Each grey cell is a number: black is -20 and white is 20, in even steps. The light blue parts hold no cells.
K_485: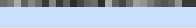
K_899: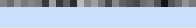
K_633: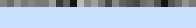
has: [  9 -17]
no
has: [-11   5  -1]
no
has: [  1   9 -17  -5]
no
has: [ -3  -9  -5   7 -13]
no
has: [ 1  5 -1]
yes
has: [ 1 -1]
yes
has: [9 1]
yes

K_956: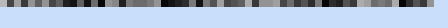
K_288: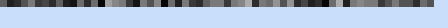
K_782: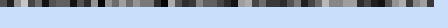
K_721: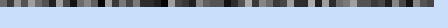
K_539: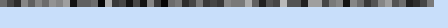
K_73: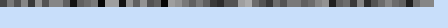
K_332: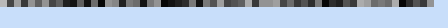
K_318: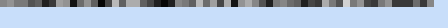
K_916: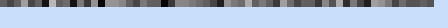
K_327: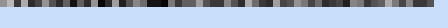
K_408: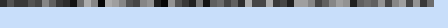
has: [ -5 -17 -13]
no
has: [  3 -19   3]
yes
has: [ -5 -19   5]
yes

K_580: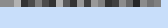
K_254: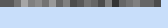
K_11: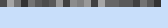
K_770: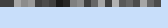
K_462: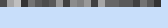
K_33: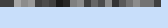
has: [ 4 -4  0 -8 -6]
yes
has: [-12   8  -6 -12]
yes
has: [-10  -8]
yes

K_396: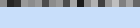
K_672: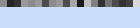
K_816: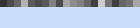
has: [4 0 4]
no
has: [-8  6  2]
yes
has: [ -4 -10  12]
yes
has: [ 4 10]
yes
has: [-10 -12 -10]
no
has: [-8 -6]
yes
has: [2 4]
yes

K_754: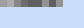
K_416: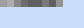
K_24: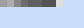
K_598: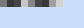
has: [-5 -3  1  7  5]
no
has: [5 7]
yes
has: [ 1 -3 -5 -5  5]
no
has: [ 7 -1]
no

